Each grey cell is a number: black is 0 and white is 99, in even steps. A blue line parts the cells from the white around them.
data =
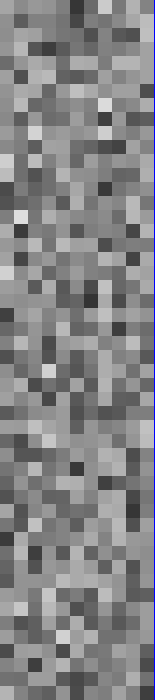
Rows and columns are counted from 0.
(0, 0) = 64
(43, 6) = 39
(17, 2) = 72
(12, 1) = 43
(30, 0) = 61
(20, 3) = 67
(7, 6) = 50
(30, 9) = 60
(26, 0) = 55
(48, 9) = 68
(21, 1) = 55
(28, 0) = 62
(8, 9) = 33
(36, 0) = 64
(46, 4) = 29
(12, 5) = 56
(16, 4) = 57
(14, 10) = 46
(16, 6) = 49
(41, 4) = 72
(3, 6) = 40
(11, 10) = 66
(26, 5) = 33
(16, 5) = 33
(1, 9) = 65
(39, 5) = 70
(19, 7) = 48
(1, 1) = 36
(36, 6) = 42
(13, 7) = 22
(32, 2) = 33
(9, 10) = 59
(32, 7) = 69
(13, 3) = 43
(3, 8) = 48

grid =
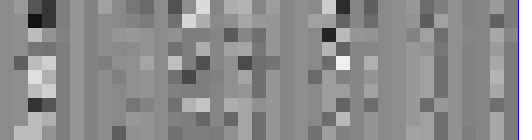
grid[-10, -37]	54
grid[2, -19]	43
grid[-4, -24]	49
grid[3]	[54, 55, 46, 45, 49, 58, 51, 54, 53, 54, 57, 54, 44, 49, 67, 52, 62, 64, 46, 58, 52, 55, 53, 70, 39, 52, 52, 53, 55, 59, 57, 46, 56, 51, 52, 60, 48]
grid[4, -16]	55
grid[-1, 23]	61
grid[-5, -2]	70
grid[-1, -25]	44
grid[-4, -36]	55
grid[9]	[54, 73, 73, 57, 49, 58, 51, 54, 37, 56, 57, 54, 44, 49, 49, 48, 56, 64, 43, 58, 52, 55, 44, 61, 50, 52, 57, 53, 55, 63, 62, 43, 56, 49, 52, 65, 48]
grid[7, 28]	55
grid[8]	[54, 55, 73, 68, 49, 58, 51, 54, 53, 59, 57, 54, 50, 49, 40, 52, 40, 64, 43, 58, 52, 55, 53, 42, 72, 52, 57, 53, 55, 59, 62, 43, 56, 51, 52, 65, 48]
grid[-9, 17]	64
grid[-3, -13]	39
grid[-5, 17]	64
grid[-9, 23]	61
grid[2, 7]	54
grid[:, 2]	[33, 7, 73, 46, 73, 86, 73, 20, 73, 73]
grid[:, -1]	[48, 48, 52, 48, 48, 48, 48, 48, 48, 48]
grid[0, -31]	51
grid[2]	[54, 55, 73, 57, 51, 58, 51, 54, 58, 59, 57, 54, 56, 49, 49, 52, 35, 52, 43, 58, 52, 55, 53, 14, 72, 58, 57, 53, 55, 51, 62, 43, 56, 52, 52, 65, 52]
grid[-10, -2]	60
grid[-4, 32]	56
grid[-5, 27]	53
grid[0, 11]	54
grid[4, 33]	51
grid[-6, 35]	65
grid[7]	[54, 55, 20, 33, 49, 58, 51, 54, 53, 46, 51, 54, 44, 69, 76, 52, 67, 64, 56, 58, 52, 55, 53, 61, 39, 52, 42, 53, 55, 59, 42, 59, 56, 51, 52, 43, 48]
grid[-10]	[54, 60, 33, 21, 49, 58, 51, 62, 53, 46, 41, 54, 32, 55, 85, 52, 67, 70, 52, 61, 52, 55, 53, 79, 17, 52, 37, 53, 55, 59, 42, 49, 56, 51, 52, 60, 48]
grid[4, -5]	56

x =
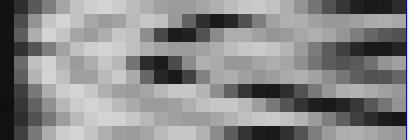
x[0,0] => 7
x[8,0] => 7
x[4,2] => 74
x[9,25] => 68
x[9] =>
[7, 25, 47, 67, 79, 82, 76, 68, 61, 60, 64, 72, 77, 77, 69, 54, 36, 20, 11, 10, 19, 33, 49, 60, 67, 68, 65, 61, 59]
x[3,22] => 48
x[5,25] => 37
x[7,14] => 74
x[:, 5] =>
[75, 75, 64, 74, 60, 62, 82, 79, 72, 82]
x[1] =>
[7, 30, 57, 76, 82, 75, 65, 60, 63, 72, 77, 74, 59, 38, 18, 10, 15, 31, 49, 63, 68, 67, 62, 59, 59, 62, 66, 67, 65]
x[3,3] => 49
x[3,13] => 60
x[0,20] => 67
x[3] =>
[7, 19, 33, 49, 63, 74, 80, 82, 80, 74, 68, 63, 60, 60, 63, 67, 73, 77, 78, 76, 70, 60, 48, 36, 25, 15, 10, 10, 14]
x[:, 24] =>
[21, 59, 58, 25, 32, 46, 67, 14, 37, 67]
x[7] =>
[6, 21, 38, 56, 71, 79, 82, 79, 72, 66, 60, 60, 62, 68, 74, 77, 77, 72, 61, 47, 33, 20, 12, 10, 14, 22, 34, 46, 57]
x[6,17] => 21
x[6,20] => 18
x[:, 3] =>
[49, 76, 82, 49, 81, 82, 67, 56, 47, 67]
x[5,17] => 62
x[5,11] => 15
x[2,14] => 32
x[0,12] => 60
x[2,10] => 55
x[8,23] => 49
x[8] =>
[7, 18, 32, 47, 61, 72, 79, 82, 81, 77, 71, 65, 62, 60, 60, 64, 69, 74, 77, 78, 75, 69, 60, 49, 37, 25, 17, 11, 9]
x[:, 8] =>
[79, 63, 77, 80, 71, 78, 62, 72, 81, 61]

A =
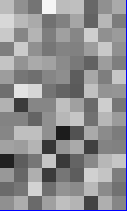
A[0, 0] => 73
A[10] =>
[63, 61, 70, 21, 58, 66, 25, 51, 50]
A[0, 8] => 66
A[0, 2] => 45
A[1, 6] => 38
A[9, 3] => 56
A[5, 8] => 77
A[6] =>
[43, 88, 83, 45, 39, 35, 75, 57, 58]
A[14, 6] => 26
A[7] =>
[69, 23, 52, 52, 74, 62, 41, 80, 46]
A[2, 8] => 60
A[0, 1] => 56
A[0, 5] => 74
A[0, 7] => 56
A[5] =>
[61, 46, 43, 52, 55, 36, 65, 49, 77]
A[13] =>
[41, 46, 82, 43, 57, 54, 72, 54, 44]
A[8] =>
[51, 51, 39, 56, 71, 77, 44, 71, 60]
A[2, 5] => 52
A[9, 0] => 52
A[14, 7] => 68
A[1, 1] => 72
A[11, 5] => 39
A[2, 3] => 49
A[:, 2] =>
[45, 66, 70, 56, 66, 43, 83, 52, 39, 74, 70, 46, 68, 82, 41]
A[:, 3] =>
[95, 44, 49, 46, 63, 52, 45, 52, 56, 56, 21, 77, 23, 43, 62]
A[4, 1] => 57
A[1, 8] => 48

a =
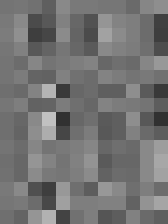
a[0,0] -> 45
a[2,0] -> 48
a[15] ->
[43, 39, 58, 69, 26, 44, 49, 33, 36, 50, 41, 37]
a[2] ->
[48, 56, 24, 27, 54, 39, 29, 63, 54, 49, 42, 24]
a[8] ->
[43, 40, 53, 75, 19, 40, 43, 35, 37, 55, 34, 19]
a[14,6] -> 49
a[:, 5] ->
[47, 40, 39, 40, 49, 44, 40, 43, 40, 43, 49, 50, 49, 43, 49, 44]
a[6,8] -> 37
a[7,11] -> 36
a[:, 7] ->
[46, 58, 63, 53, 40, 51, 37, 51, 35, 34, 40, 35, 38, 59, 50, 33]
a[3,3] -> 39
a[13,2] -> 31
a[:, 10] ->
[52, 42, 42, 43, 52, 47, 35, 45, 34, 41, 53, 53, 53, 49, 57, 41]
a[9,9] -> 50
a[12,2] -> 54
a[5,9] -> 45
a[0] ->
[45, 46, 44, 37, 53, 47, 47, 46, 46, 41, 52, 55]
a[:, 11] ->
[55, 25, 24, 30, 59, 44, 22, 36, 19, 36, 61, 65, 63, 42, 64, 37]
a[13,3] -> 24
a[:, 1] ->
[46, 53, 56, 50, 42, 48, 41, 49, 40, 39, 42, 40, 40, 53, 47, 39]
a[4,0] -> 45
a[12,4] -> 46
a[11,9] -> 40
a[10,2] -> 52

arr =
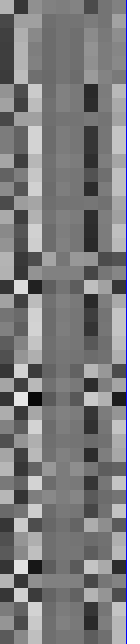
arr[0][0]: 70
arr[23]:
[50, 37, 82, 42, 49, 46, 20, 46, 76]
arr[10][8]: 76
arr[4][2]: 50
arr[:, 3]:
[50, 43, 42, 42, 42, 41, 42, 44, 43, 42, 42, 44, 43, 42, 43, 45, 42, 42, 64, 50, 37, 44, 42, 42, 43, 43, 39, 44, 35, 46, 42, 43, 44, 59, 42, 53, 42, 40, 43, 43, 36, 50, 39, 42, 43, 43]
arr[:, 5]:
[51, 45, 43, 43, 43, 42, 47, 47, 45, 46, 46, 48, 46, 46, 45, 48, 46, 46, 59, 50, 36, 47, 46, 46, 46, 45, 38, 47, 34, 48, 46, 45, 47, 55, 47, 52, 46, 39, 45, 46, 35, 50, 38, 46, 47, 46]
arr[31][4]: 46
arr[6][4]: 50
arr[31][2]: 68
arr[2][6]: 54
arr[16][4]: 49
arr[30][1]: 36
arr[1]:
[28, 62, 62, 43, 45, 45, 48, 45, 63]
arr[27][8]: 64
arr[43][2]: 82
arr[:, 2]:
[56, 62, 53, 49, 50, 43, 79, 73, 62, 82, 82, 71, 77, 81, 64, 69, 81, 80, 30, 57, 13, 73, 81, 82, 76, 68, 23, 72, 3, 65, 82, 68, 72, 39, 82, 49, 80, 30, 68, 74, 9, 56, 23, 82, 78, 74]
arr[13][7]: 48
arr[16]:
[53, 33, 81, 42, 49, 46, 17, 48, 74]
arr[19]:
[69, 21, 57, 50, 50, 50, 27, 46, 52]
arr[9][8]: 76
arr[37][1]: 79
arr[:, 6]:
[29, 48, 54, 57, 56, 60, 16, 17, 47, 21, 21, 18, 32, 17, 46, 18, 17, 16, 58, 27, 74, 16, 24, 20, 34, 42, 71, 17, 78, 21, 19, 42, 17, 46, 21, 35, 27, 67, 42, 36, 76, 28, 70, 21, 16, 36]
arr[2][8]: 55
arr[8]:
[28, 62, 62, 43, 45, 45, 47, 45, 63]
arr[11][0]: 64
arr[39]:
[35, 53, 74, 43, 46, 46, 36, 43, 72]
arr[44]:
[58, 29, 78, 43, 50, 47, 16, 49, 71]

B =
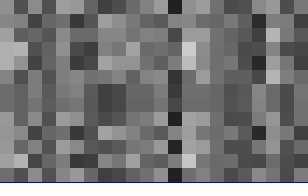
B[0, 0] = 56
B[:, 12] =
[13, 51, 28, 39, 48, 20, 23, 28, 13, 51, 14, 48, 13]
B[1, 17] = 37
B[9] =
[58, 53, 26, 40, 43, 22, 31, 63, 57, 50, 41, 35, 51, 61, 46, 42, 47, 35, 16, 55, 47, 25]
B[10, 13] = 63
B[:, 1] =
[31, 50, 37, 69, 57, 31, 38, 38, 38, 53, 40, 69, 31]
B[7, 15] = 40
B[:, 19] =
[59, 49, 70, 51, 61, 70, 41, 41, 58, 55, 57, 42, 45]
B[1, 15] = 40
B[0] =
[56, 31, 54, 31, 61, 59, 39, 25, 30, 41, 50, 60, 13, 56, 60, 44, 29, 31, 53, 59, 30, 47]
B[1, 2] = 26
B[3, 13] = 79
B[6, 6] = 35
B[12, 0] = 43
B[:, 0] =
[56, 52, 62, 68, 68, 51, 42, 42, 59, 58, 59, 62, 43]
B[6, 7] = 25
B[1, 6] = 33
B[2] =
[62, 37, 40, 33, 53, 41, 41, 52, 52, 45, 50, 49, 28, 60, 60, 44, 39, 34, 25, 70, 47, 34]
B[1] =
[52, 50, 26, 40, 43, 22, 33, 61, 55, 47, 39, 35, 51, 52, 42, 40, 47, 37, 17, 49, 48, 25]
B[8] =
[59, 38, 53, 31, 60, 56, 35, 29, 33, 45, 48, 60, 13, 63, 60, 43, 29, 30, 48, 58, 30, 44]
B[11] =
[62, 69, 27, 40, 48, 22, 24, 52, 46, 62, 39, 36, 48, 77, 46, 41, 42, 29, 28, 42, 30, 26]
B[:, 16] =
[29, 47, 39, 40, 46, 37, 31, 32, 29, 47, 30, 42, 29]
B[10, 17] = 30
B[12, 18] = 53
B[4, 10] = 44
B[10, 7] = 31
